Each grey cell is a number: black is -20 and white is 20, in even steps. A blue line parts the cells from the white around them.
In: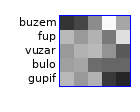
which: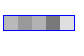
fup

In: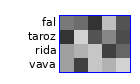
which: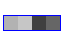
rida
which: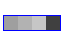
rida
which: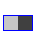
rida
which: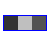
fal
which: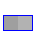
rida
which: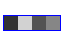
taroz

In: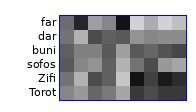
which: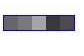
Torot
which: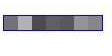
dar
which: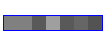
buni
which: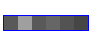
buni
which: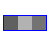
sofos

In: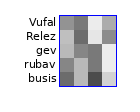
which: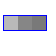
gev
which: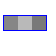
rubav
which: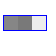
gev
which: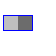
Relez

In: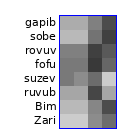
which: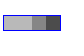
Bim
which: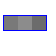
suzev
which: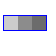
Zari
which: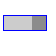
Zari
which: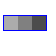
gapib
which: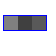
rovuv

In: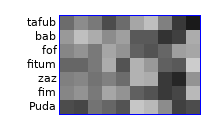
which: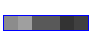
bab
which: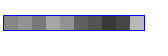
fim

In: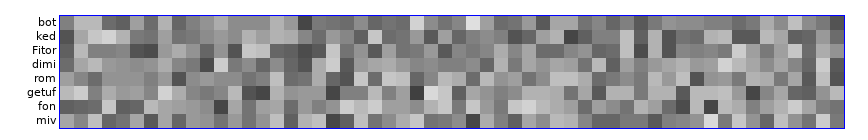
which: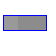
rom
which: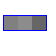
dimi
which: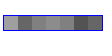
ked

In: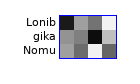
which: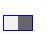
Nomu
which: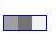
Lonib
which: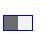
Nomu
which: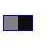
gika
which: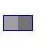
Lonib

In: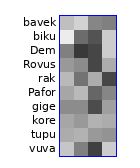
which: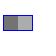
rak
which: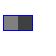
vuva
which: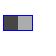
Rovus

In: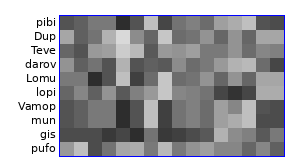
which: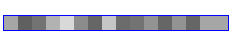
Dup
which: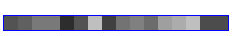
mun
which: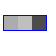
mun
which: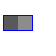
darov
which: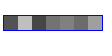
pibi
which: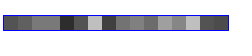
Vamop
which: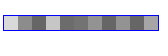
Dup

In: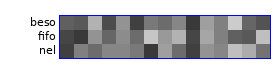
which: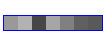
fifo
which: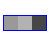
fifo
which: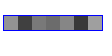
beso
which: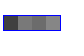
beso
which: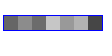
fifo
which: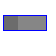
nel

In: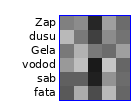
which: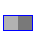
Gela
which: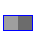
Zap
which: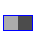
fata
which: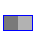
Gela
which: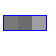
Gela
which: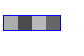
fata
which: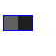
sab

